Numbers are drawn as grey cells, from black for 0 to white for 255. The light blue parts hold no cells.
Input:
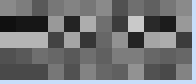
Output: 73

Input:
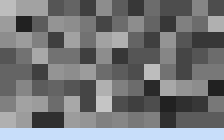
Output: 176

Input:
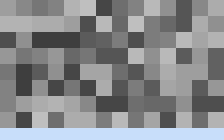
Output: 151

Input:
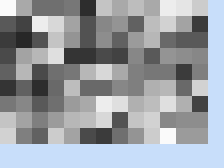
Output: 210

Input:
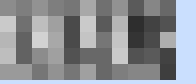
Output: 153

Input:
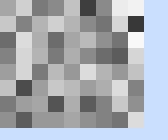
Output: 144

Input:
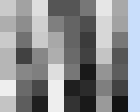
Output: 196
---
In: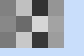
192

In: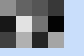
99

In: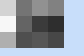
116

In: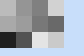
149

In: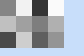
242

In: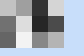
159

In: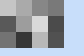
170

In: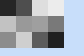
78

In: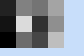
129

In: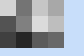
116
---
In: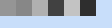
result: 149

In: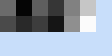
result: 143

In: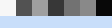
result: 137

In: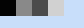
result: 75

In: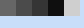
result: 75

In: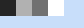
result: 113

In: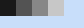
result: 83
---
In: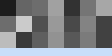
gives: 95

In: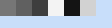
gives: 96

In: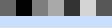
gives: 126

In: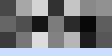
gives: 219

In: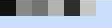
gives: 136

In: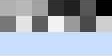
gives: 95

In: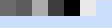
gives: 93

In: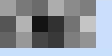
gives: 153
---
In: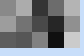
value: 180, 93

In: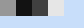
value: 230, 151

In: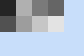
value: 101, 81

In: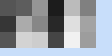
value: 128, 85

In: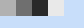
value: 233, 177

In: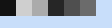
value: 107, 18

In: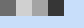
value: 54, 109

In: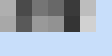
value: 189, 168

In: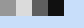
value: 16, 151
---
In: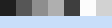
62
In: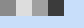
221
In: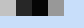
39
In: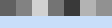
57
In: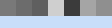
59
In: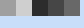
44
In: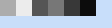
119
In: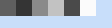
194
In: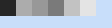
122
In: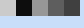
151
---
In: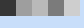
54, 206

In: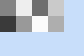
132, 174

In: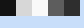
19, 46

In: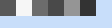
88, 51

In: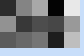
44, 190

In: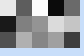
232, 61

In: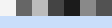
244, 82

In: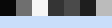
8, 187
